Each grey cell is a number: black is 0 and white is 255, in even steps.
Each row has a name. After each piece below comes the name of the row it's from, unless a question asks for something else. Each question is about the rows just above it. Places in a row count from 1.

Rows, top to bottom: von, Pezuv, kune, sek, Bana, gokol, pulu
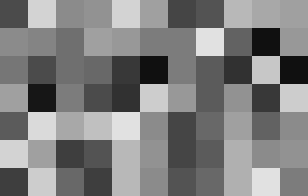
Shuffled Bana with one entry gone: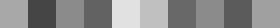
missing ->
[218]
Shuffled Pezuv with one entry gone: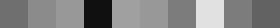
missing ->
[132]
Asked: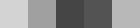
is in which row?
von
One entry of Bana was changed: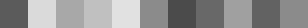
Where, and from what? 7, [69]
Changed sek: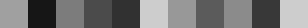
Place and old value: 9, [146]

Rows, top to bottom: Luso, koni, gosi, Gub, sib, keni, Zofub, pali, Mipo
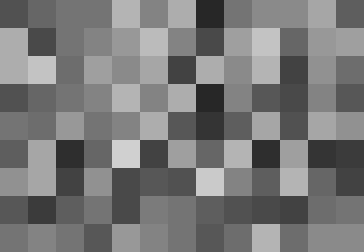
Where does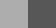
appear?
sib
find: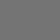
Luso
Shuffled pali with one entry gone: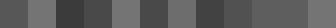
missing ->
[123]

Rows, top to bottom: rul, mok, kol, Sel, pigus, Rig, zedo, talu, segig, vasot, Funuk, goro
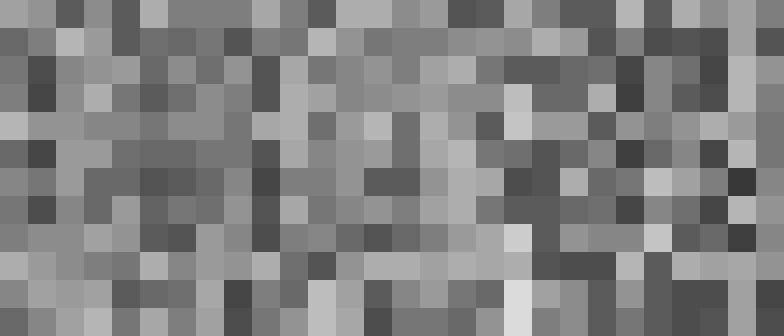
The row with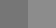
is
pigus
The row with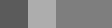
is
rul
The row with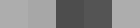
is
zedo
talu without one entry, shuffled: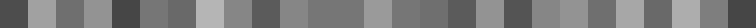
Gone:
[99]

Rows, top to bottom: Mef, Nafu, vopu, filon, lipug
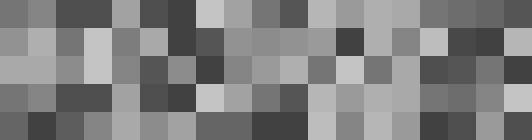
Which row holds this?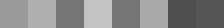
vopu
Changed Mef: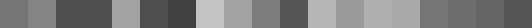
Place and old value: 10, [117]
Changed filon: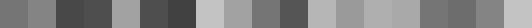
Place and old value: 3, [78]
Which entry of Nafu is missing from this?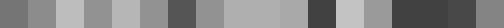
[125]
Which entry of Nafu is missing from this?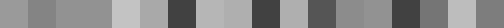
[72]
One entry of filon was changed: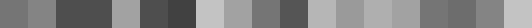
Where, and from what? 15, [169]
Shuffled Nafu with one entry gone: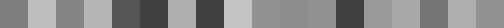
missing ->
[72]

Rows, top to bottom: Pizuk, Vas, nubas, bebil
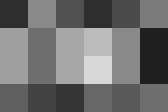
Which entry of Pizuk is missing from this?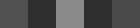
[123]
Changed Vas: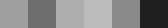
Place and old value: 3, [167]

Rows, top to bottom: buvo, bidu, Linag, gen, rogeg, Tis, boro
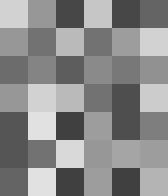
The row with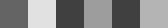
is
boro
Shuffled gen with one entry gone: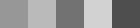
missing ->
[204]
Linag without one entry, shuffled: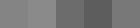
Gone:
[145]
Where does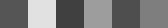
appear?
rogeg
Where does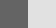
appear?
boro

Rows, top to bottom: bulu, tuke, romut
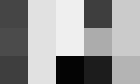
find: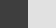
romut
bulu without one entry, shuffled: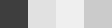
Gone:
[69]
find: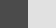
tuke

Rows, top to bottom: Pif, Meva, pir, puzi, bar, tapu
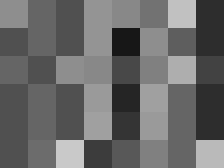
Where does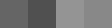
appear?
Pif
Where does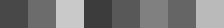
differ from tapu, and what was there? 1, [80]
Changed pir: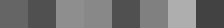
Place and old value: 5, [72]

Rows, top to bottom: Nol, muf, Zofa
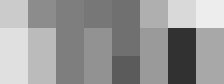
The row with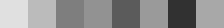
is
Zofa
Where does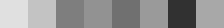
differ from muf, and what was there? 2, [187]
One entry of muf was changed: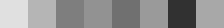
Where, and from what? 2, [187]

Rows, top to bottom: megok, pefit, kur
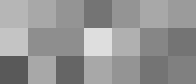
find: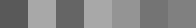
kur
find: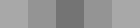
megok
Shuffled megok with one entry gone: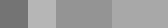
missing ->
[155]
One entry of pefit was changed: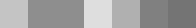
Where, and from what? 6, [134]

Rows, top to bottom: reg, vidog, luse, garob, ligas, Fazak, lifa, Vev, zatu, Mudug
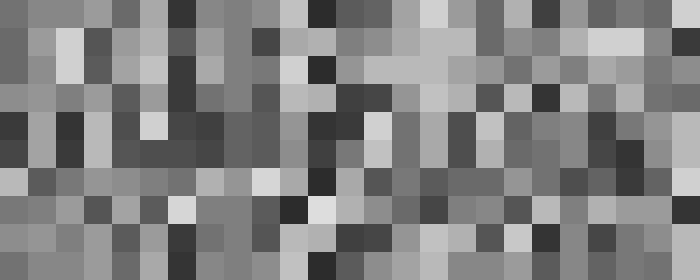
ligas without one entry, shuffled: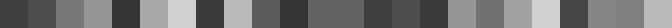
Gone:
[193]
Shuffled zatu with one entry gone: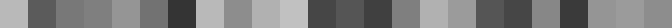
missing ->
[200]
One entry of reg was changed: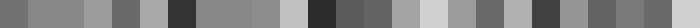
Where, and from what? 9, [127]

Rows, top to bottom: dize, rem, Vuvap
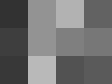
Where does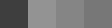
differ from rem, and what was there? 3, [127]
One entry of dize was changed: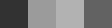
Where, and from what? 2, [147]
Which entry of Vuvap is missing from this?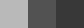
[90]
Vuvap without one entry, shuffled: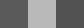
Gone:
[56]
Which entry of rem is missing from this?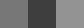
[127]

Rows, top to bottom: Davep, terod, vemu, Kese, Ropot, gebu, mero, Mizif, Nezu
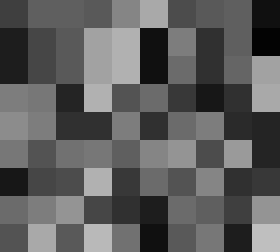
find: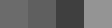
Mizif
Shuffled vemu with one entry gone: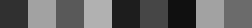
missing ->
[101]
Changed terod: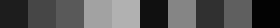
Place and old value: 7, [125]
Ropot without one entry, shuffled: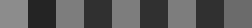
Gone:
[42]
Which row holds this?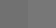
gebu

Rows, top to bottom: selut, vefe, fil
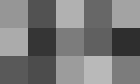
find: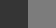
vefe
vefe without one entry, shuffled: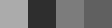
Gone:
[53]
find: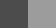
fil

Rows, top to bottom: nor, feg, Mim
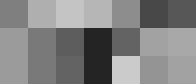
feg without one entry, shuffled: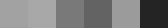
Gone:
[93]
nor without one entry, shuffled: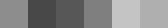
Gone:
[182]
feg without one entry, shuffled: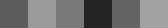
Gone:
[168]
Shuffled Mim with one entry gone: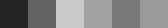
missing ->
[148]

